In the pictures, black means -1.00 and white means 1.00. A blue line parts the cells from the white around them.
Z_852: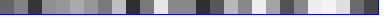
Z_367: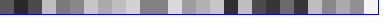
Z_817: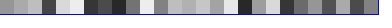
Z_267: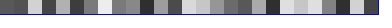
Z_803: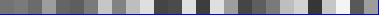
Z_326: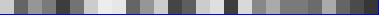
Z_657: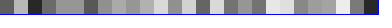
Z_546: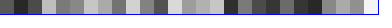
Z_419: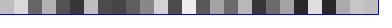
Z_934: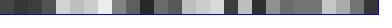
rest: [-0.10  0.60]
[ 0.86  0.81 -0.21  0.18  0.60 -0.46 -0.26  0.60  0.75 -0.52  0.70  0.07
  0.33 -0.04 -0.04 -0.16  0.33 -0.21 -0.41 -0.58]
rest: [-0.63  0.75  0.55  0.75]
[ 0.02 -0.63  0.65 -0.46]
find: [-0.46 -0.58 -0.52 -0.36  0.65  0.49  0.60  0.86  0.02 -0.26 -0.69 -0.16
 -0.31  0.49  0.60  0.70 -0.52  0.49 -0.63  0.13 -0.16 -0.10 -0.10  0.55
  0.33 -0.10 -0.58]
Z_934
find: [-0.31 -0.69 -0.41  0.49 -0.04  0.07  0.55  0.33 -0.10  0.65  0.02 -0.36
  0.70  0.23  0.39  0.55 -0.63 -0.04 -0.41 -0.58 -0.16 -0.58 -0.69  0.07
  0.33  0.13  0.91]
Z_546
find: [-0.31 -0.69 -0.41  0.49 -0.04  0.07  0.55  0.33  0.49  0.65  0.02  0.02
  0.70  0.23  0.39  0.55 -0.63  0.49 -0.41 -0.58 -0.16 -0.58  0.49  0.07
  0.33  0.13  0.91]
Z_367
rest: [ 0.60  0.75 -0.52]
[ 0.70  0.07  0.33 -0.04 -0.04 -0.16  0.33 -0.21 -0.41 -0.58]

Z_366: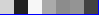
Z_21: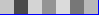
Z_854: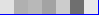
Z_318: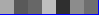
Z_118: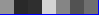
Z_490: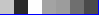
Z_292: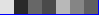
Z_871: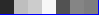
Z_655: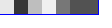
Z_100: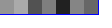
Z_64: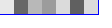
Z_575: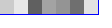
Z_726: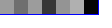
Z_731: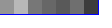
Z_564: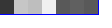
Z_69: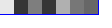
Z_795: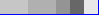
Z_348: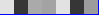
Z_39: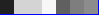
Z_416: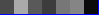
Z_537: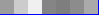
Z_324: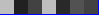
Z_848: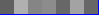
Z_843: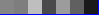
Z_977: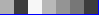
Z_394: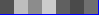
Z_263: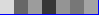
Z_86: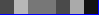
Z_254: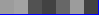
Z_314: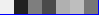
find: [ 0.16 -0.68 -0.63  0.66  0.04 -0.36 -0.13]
Z_118
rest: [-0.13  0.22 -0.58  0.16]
[ 0.38 -0.96]
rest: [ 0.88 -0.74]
[-0.01 -0.42  0.38  0.49 -0.07]
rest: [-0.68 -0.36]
[-0.48]

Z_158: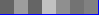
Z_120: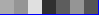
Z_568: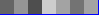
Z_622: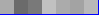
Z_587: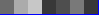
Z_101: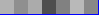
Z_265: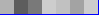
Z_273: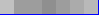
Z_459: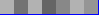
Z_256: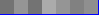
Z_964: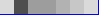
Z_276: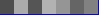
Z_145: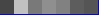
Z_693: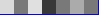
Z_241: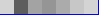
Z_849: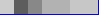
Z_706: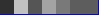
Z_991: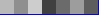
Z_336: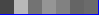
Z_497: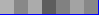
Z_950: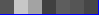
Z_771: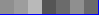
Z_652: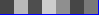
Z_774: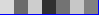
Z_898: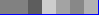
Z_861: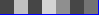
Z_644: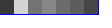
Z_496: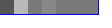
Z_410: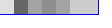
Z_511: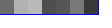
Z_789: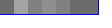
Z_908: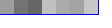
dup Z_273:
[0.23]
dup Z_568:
[0.28]
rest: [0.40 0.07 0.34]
[-0.27  0.01  0.28  0.07]
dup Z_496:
[-0.05]

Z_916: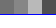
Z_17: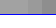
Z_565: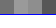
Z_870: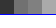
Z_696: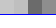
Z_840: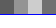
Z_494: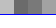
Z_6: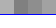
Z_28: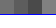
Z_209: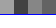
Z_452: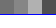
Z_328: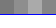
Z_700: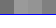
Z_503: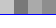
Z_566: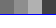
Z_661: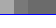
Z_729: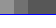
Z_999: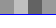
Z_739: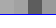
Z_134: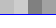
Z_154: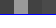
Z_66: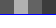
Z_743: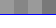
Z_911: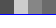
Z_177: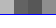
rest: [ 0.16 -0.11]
[-0.32 -0.32]
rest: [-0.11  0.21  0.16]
[0.00]
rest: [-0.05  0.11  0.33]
[0.05]
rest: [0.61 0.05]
[-0.16]
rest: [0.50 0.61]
[0.00 0.27]
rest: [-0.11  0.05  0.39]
[-0.37]
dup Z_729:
[-0.32]

